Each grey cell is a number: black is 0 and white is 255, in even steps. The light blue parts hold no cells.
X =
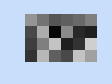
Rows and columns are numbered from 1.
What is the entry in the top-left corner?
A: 148
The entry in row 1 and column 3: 85
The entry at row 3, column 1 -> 62
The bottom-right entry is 160
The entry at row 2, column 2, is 172
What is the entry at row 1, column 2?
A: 115
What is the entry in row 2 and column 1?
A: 73

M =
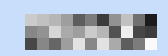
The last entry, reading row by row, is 250
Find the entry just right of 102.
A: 158
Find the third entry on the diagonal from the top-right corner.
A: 93
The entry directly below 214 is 102
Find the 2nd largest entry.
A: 238
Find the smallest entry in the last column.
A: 27
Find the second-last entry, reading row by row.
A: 124
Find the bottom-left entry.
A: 71
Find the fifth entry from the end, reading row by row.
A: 226
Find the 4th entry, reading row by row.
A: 158

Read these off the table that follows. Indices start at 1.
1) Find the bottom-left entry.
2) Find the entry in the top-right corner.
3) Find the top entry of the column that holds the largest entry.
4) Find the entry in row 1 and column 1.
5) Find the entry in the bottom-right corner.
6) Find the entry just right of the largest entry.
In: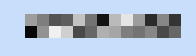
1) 8
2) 52
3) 84
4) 157
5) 103
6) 207

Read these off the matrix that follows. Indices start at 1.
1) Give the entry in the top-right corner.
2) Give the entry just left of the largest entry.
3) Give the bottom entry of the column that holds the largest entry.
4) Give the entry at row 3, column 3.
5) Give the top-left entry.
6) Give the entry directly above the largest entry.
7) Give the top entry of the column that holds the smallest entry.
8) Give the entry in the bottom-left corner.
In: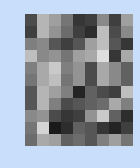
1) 159
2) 169
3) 127
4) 86
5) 75
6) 190
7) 159
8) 108

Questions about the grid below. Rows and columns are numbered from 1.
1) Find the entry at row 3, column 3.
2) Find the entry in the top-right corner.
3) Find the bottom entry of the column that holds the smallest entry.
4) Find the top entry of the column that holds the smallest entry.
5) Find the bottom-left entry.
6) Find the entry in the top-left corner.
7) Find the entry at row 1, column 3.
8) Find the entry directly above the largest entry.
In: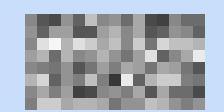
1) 246
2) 108
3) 117
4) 147
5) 126
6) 136
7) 74
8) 159

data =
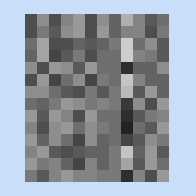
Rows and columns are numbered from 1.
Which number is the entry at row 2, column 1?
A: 78
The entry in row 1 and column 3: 78
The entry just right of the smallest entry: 110
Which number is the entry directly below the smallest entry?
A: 69
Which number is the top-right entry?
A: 110
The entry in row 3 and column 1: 110
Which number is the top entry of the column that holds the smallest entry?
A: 175
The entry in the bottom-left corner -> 121
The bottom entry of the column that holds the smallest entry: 46
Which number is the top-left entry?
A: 78
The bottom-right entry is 152
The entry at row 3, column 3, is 78
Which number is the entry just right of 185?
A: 89
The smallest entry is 34
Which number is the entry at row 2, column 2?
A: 121

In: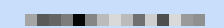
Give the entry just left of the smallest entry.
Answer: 124
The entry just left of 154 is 217
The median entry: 144
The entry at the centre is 217
